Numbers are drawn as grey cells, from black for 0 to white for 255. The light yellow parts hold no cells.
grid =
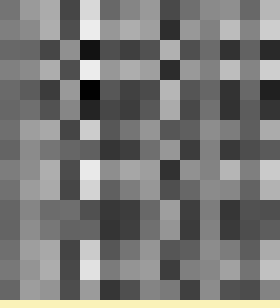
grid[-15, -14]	116
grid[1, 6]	173
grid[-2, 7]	156
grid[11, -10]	101
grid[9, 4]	211
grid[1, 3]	78
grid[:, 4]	[216, 236, 18, 236, 2, 36, 204, 96, 233, 211, 80, 101, 203, 225, 155]
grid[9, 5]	96
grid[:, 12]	[104, 132, 98, 132, 104, 92, 94, 77, 127, 99, 81, 77, 93, 115, 76]
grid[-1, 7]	132
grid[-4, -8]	63
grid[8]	[125, 141, 174, 76, 233, 142, 166, 158, 49, 145, 131, 181, 127, 202]
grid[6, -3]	125
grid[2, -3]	50
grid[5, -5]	72
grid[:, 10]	[138, 129, 107, 129, 102, 113, 141, 129, 131, 139, 125, 130, 140, 135, 140]
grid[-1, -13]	157
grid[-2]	[120, 148, 173, 72, 225, 123, 148, 156, 61, 127, 135, 161, 115, 193]
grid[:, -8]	[133, 173, 63, 173, 65, 61, 117, 62, 166, 125, 61, 63, 116, 148, 79]
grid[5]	[103, 111, 82, 134, 36, 71, 61, 88, 171, 72, 113, 50, 92, 52]
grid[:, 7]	[153, 159, 81, 159, 75, 88, 149, 111, 158, 151, 104, 112, 149, 156, 132]
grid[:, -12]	[171, 174, 70, 173, 60, 82, 168, 117, 174, 170, 108, 119, 168, 173, 148]
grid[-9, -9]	87
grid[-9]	[111, 158, 168, 69, 204, 87, 117, 149, 86, 95, 141, 125, 94, 171]
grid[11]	[100, 141, 119, 99, 101, 52, 63, 112, 149, 59, 130, 58, 77, 93]
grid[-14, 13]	205
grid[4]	[106, 92, 60, 153, 2, 87, 65, 75, 182, 85, 102, 51, 104, 32]
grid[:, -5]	[111, 152, 79, 153, 85, 72, 95, 60, 145, 103, 62, 59, 94, 127, 64]
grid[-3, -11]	68
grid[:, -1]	[183, 205, 41, 206, 32, 52, 171, 90, 202, 178, 79, 93, 171, 193, 131]

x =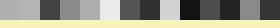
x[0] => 175
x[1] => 180
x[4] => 174
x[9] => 19

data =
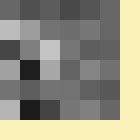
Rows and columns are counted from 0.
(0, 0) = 103
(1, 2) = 114
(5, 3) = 118
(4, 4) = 96
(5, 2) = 68
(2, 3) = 118
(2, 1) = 126
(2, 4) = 94
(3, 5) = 113
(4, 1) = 93

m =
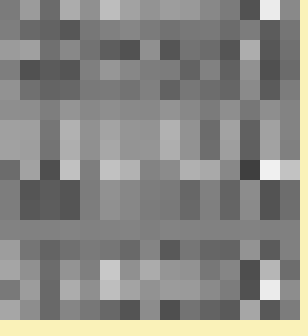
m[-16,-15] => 123
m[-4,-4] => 100
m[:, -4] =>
[123, 108, 85, 97, 102, 142, 162, 158, 136, 100, 101, 129, 100, 133, 124, 90]
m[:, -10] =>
[189, 128, 94, 150, 122, 142, 163, 167, 193, 145, 144, 130, 118, 200, 190, 104]
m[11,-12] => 131
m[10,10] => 127
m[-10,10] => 108
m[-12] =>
[146, 112, 100, 103, 121, 122, 115, 128, 98, 119, 109, 102, 138, 91, 124]
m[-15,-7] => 114
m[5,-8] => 136
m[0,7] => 147
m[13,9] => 146
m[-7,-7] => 122
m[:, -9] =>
[162, 134, 82, 135, 115, 137, 149, 148, 178, 135, 135, 131, 105, 144, 163, 84]
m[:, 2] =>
[107, 99, 112, 91, 100, 126, 118, 116, 79, 92, 93, 129, 100, 108, 105, 105]
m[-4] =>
[157, 117, 100, 112, 122, 118, 105, 132, 89, 118, 102, 100, 147, 91, 128]
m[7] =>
[161, 158, 116, 174, 144, 167, 148, 149, 174, 146, 110, 158, 96, 162, 128]
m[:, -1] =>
[137, 117, 112, 107, 124, 131, 131, 128, 194, 109, 110, 128, 128, 109, 141, 124]
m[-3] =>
[165, 144, 108, 147, 127, 200, 144, 171, 149, 146, 119, 133, 78, 182, 109]
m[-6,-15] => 125
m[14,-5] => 138
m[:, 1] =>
[155, 105, 160, 81, 112, 141, 159, 158, 162, 85, 88, 129, 117, 144, 156, 141]
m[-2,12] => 81
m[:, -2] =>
[235, 92, 87, 80, 91, 142, 161, 162, 240, 83, 83, 128, 91, 182, 235, 88]
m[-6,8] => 121
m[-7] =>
[125, 85, 92, 85, 124, 145, 135, 125, 122, 103, 128, 100, 140, 83, 109]
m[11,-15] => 130

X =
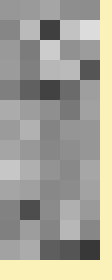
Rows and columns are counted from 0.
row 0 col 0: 151
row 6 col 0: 155
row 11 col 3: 183
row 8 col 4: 166
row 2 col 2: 204
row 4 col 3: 107
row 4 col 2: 66
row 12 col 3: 85
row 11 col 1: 157
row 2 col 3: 145
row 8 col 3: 137
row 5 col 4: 161
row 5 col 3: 120
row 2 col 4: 156
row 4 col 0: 127
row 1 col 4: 220
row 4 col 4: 158
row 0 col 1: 154
